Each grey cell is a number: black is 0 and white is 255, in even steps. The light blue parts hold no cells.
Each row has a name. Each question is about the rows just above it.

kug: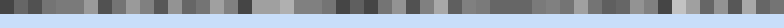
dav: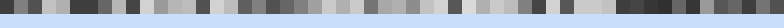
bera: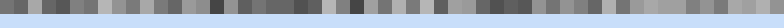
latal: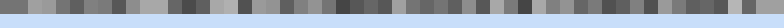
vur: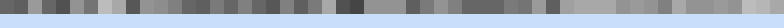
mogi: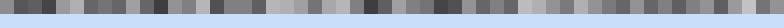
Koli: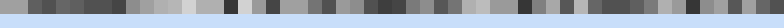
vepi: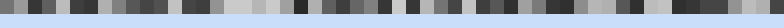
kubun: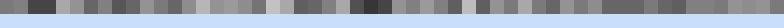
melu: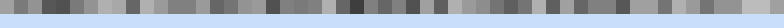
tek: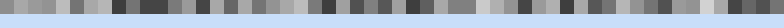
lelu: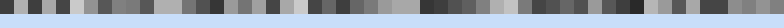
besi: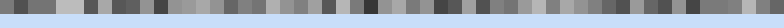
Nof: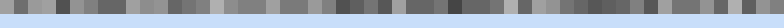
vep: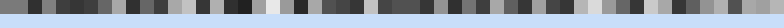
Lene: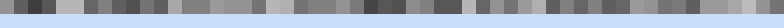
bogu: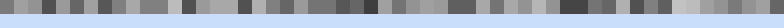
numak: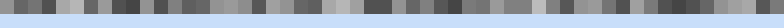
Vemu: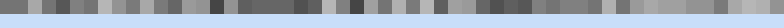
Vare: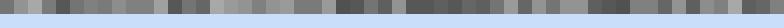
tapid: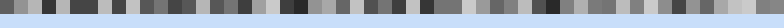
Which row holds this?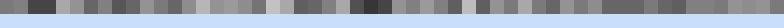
kubun
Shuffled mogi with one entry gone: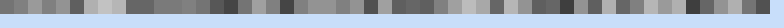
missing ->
[141]
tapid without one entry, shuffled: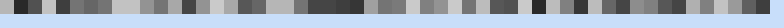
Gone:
[134]
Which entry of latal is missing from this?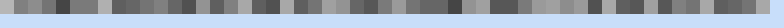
[75]
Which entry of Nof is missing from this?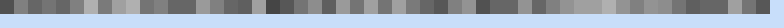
[110]

